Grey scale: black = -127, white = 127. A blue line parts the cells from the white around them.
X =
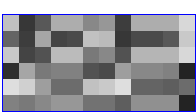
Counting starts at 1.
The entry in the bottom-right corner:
-92
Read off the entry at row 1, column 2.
-72
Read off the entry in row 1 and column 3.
-39
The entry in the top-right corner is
88
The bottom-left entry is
1
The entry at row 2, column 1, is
-27
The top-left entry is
65
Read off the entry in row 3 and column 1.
73
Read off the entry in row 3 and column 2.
-59
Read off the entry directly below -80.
94
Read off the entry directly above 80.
38

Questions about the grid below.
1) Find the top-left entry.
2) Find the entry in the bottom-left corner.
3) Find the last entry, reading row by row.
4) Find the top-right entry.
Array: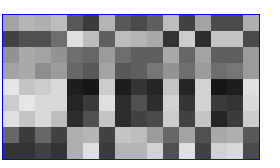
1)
35
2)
-75
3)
-53
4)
47

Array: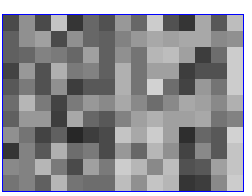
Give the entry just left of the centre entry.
9
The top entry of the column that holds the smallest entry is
-74
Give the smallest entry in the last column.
2
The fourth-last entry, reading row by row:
-74
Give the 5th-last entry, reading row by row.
54
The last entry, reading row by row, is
76
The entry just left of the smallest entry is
-31
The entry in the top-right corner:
61
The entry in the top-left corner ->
-53
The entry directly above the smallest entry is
40
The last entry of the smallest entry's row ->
82
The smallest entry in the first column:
-74
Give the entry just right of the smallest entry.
-66
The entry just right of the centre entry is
9
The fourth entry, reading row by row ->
68
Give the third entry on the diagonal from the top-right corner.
-66
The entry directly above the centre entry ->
48
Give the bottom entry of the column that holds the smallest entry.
-11
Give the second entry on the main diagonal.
16
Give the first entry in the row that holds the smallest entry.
16
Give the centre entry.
40
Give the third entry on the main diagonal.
2
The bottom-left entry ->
-11
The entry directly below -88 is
-18
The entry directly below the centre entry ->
2

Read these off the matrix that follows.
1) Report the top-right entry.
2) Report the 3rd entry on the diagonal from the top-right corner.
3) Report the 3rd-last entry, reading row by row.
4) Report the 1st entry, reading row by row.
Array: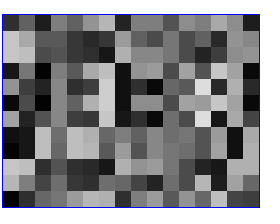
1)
-98
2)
-65
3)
62
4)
-80

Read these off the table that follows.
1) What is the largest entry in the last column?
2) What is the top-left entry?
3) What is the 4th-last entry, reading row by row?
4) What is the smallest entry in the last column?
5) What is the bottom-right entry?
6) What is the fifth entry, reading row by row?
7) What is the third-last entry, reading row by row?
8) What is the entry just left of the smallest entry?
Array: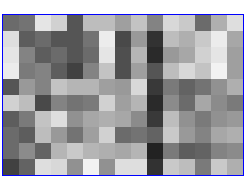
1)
94
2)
-20
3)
61
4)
-5
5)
47
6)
-42
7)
-5
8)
53

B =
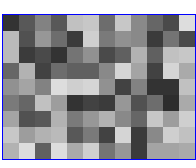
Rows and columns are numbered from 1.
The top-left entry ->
-76
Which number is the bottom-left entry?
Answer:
50
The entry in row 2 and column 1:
58
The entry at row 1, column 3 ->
2
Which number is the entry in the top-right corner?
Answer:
93
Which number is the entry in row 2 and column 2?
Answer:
-46
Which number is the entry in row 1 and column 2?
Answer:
-39
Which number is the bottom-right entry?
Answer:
42
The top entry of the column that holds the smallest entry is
-53
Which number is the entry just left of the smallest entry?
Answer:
-18
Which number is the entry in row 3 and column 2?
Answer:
-68
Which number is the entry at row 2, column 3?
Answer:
23
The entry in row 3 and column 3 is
-53
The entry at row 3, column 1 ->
58
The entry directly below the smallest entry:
29
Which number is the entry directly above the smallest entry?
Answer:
-76
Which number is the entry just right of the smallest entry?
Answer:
42

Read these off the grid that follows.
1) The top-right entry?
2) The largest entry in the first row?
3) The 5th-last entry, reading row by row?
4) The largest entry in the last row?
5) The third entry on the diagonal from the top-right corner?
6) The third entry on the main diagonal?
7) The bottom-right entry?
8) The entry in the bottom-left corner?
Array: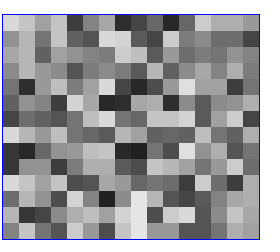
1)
25
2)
89
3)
-43
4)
101
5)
-11
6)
-30
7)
33
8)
3
